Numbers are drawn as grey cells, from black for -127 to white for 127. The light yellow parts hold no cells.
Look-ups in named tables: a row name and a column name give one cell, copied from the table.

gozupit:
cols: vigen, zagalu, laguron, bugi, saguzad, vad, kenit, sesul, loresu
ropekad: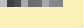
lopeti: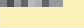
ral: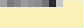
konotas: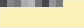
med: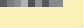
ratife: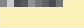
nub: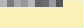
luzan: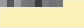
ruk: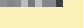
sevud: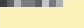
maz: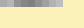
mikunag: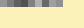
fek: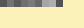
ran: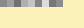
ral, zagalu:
-5
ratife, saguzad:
20
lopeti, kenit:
-26
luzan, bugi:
-7
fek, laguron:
-36
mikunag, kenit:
-23
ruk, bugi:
60
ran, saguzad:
68
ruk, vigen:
16
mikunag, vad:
48
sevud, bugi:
-2
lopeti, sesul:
24
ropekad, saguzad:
-19
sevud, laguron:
53
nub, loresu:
-40
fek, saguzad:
-5
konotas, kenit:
-56

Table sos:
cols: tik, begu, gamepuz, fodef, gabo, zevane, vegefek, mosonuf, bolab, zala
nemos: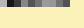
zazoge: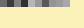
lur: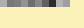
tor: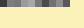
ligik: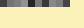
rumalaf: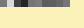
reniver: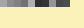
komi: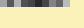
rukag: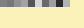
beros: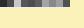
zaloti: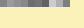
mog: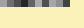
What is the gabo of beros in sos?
-50
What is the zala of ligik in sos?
-58
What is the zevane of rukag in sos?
85
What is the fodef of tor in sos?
27
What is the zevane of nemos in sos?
-13
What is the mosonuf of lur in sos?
-83
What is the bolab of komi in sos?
-27
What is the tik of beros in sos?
-85
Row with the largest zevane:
rukag

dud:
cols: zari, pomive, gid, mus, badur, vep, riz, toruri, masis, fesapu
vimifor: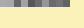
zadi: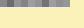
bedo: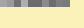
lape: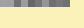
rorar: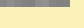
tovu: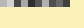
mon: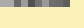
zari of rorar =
7
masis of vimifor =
-12
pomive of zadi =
-19
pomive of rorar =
15
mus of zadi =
4
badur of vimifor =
-40
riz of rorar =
17
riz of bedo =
11
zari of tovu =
55
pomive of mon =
41
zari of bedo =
37
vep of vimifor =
-19

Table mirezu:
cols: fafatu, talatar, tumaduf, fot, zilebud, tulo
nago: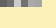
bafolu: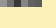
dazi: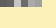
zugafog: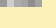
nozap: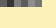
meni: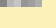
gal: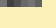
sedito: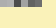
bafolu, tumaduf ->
-71
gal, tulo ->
-30
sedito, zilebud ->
-29
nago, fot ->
-14
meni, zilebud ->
30
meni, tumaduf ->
69
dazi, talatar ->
-28
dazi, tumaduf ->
69
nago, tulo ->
37
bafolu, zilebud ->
-30

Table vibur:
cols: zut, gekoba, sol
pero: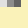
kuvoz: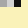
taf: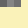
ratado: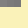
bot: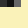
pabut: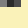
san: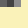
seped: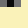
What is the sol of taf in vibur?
-15
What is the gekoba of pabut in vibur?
-84
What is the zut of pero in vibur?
96
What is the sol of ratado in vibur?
-7
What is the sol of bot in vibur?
-24
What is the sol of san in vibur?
13
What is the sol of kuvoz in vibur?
-110
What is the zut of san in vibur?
-29
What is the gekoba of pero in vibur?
12
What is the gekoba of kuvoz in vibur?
83
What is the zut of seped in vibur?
-17
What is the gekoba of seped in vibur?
-118
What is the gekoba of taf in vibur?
5
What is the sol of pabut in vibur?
-51
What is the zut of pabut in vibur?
-1
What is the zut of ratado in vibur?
0
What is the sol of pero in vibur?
-29
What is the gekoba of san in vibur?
-60
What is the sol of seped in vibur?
-12
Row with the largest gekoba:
kuvoz

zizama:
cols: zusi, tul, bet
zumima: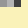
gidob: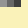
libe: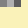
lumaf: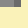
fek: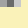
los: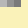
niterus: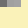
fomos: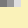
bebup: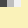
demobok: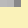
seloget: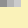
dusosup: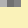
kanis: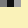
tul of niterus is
32
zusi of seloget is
16
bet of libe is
-34
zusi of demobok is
58
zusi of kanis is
-5
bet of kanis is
33
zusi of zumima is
22
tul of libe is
48
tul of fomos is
26

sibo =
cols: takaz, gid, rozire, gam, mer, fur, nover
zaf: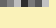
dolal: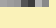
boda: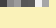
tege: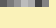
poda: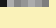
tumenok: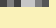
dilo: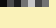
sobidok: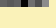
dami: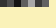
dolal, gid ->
29
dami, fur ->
-70
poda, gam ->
21
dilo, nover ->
-12
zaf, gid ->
5
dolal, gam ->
-43
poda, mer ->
44
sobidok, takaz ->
-28
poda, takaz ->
-104

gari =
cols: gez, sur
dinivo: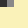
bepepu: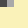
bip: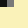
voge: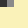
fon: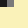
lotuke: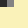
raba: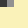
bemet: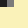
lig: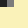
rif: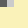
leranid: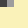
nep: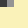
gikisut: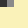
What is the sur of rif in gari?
75
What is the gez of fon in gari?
-101
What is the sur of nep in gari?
20
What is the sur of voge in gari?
10
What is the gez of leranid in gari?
-62
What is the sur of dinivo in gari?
9
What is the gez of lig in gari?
-94
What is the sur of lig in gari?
-3
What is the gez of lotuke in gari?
-85
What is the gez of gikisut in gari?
-77
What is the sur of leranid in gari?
29
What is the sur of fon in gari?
-5
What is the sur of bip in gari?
-6

